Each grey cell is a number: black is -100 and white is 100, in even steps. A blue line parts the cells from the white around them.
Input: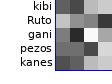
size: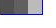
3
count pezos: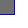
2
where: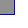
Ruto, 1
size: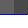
2
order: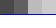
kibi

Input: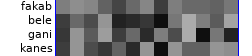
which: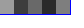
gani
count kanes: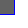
3
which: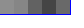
fakab
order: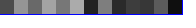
bele

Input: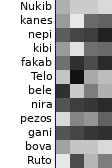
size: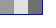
3
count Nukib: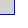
0
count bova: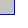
2
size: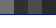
4

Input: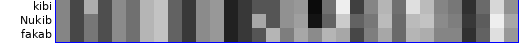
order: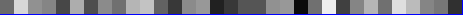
kibi
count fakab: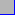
4
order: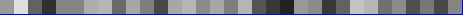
fakab
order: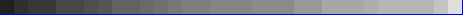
fakab
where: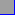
Nukib, 17
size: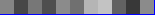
11

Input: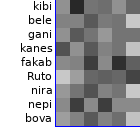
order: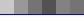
nira
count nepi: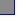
4
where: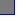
bele, 3
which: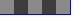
nepi

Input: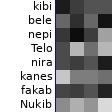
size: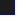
1
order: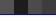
nira
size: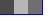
3
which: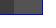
kibi
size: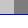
2
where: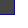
fakab, 0

